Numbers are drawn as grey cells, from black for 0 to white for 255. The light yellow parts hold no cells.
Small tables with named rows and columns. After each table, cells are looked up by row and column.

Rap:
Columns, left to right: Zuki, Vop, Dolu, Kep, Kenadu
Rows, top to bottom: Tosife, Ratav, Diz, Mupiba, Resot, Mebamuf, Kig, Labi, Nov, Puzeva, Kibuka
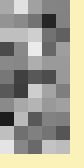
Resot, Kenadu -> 154
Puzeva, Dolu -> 128
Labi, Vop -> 168
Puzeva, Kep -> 116
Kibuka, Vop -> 135
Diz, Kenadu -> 96
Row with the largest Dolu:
Mupiba

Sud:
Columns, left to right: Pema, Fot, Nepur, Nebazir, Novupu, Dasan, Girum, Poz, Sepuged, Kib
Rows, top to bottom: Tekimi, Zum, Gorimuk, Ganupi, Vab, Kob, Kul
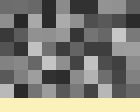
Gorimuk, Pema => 57
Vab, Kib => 140
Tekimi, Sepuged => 145
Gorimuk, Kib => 121
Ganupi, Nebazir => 113
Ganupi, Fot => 51
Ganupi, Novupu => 61
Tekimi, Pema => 109
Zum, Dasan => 144
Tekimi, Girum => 49

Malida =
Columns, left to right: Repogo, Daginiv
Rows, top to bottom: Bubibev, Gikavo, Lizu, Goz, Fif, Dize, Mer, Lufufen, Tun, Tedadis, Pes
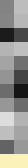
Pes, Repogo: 99
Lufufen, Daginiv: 107
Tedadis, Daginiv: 164
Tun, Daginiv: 178
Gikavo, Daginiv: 183
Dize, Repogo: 148
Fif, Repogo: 164
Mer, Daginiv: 21

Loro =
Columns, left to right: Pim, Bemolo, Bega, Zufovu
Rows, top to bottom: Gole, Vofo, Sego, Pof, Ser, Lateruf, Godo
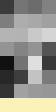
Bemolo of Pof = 132
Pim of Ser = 17
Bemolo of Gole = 117
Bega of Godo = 153
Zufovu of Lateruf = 122
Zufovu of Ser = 57
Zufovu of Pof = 84
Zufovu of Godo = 150
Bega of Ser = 223
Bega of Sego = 201
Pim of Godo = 51
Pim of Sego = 180
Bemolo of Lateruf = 62
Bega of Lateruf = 195
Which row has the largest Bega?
Ser

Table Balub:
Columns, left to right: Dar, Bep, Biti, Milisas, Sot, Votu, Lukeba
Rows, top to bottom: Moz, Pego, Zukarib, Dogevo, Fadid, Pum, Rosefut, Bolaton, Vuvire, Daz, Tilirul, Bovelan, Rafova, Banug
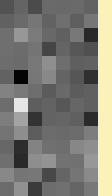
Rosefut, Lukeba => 96
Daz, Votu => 108
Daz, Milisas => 108
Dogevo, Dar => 111
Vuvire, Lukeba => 43
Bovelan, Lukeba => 151
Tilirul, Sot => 110
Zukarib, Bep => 151
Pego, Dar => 97
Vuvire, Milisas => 99
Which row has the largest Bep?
Bolaton

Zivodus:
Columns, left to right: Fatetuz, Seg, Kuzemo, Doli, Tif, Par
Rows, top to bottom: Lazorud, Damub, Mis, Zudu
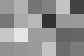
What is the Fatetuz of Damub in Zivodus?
119
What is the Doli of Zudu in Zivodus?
194
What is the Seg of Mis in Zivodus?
229
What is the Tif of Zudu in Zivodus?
109
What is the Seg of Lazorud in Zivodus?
178
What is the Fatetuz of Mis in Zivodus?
198
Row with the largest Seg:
Mis

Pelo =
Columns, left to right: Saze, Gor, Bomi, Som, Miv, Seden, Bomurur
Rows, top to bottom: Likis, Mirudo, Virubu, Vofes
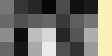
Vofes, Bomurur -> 155
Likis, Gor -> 54
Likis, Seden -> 16
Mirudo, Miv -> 58
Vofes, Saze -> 102
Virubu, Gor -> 13
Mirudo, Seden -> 94
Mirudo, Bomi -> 95
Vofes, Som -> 234
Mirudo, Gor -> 81
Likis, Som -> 7
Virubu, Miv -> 39

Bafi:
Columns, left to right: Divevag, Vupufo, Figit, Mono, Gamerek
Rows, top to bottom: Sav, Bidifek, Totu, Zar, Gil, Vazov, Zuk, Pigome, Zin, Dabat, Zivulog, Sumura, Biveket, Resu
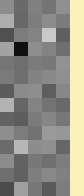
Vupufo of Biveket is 97
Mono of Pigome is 115
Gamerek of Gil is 146
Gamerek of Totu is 95
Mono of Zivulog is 144
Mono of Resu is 90
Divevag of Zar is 162
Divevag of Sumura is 140
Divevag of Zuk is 92
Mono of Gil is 120
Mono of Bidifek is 140
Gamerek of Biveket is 128
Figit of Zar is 142
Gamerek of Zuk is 135
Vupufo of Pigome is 102
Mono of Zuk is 94
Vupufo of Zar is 16
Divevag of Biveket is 110
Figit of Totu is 131
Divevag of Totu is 80

